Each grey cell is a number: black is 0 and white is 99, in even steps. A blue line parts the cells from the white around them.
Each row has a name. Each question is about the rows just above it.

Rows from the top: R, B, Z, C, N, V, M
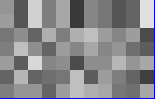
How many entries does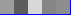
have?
5
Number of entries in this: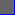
1
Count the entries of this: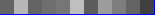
11

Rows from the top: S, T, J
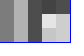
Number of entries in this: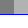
2
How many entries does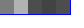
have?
5
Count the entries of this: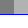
2
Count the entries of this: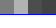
4
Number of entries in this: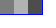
3
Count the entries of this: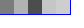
5
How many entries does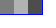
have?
3

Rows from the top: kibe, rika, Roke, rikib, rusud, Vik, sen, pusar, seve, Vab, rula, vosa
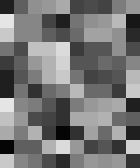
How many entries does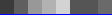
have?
8
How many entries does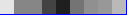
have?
9

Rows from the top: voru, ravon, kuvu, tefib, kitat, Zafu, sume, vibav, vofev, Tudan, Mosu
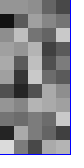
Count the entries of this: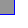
1
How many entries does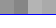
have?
4
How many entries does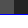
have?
2
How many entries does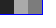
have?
3
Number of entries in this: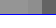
4

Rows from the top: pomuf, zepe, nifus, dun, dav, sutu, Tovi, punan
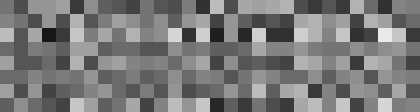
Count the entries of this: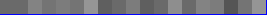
19
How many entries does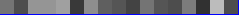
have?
17
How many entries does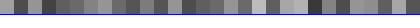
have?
30
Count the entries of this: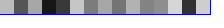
15
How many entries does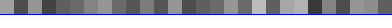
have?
28
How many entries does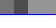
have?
4
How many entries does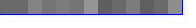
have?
13

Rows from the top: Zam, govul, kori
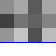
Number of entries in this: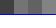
4
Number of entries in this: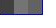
3
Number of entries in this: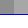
2
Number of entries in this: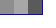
3

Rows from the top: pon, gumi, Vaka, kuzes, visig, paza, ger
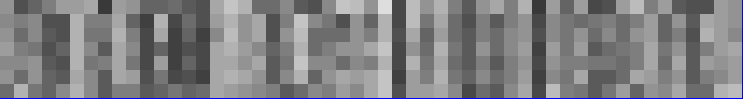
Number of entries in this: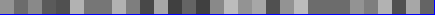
31
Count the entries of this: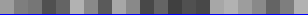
22

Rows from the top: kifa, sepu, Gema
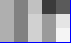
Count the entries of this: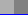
2
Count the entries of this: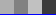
4

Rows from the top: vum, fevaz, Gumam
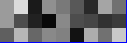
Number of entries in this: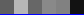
6
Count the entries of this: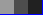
3
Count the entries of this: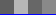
4
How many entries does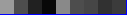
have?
9
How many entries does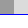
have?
2

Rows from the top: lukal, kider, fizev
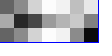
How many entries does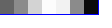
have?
7
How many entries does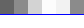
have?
6
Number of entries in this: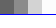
4
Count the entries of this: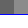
2

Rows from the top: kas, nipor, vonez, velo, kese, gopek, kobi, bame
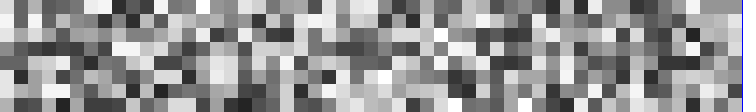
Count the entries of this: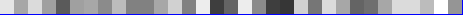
33
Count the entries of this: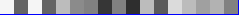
17
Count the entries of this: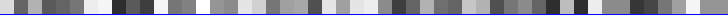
52
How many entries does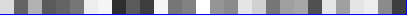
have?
29
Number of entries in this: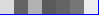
7
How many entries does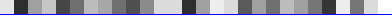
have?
28
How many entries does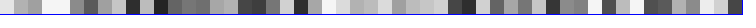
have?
53

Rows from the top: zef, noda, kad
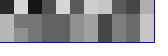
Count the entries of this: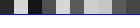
10
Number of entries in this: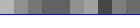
10
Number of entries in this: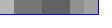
7
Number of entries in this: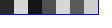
7
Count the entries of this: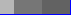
5
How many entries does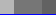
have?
4
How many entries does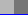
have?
2

